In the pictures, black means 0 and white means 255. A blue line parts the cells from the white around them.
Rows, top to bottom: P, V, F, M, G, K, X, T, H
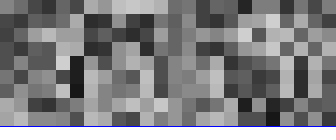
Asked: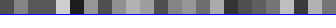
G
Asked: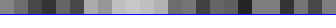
P
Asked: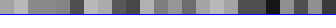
H
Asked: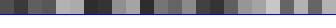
M

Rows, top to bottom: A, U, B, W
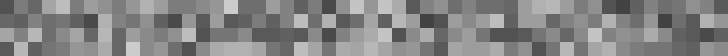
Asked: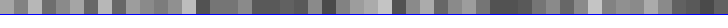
B
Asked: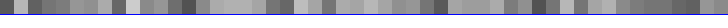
W
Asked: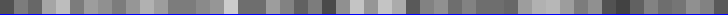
A

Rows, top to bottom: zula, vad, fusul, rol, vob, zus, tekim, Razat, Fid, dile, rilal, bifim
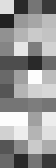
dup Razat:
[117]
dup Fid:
[253]
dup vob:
[77]
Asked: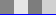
rol
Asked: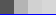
tekim

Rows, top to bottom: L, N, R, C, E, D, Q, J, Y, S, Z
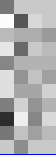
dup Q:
[166]
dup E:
[179]
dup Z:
[201]
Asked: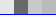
C
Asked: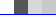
N
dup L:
[201]
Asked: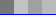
S

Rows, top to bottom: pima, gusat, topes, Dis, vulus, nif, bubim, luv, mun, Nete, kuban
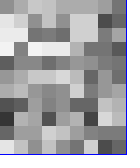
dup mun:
[179]
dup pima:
[172]
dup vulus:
[136]
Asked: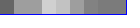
Nete
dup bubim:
[151]
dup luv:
[102]
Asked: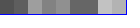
luv

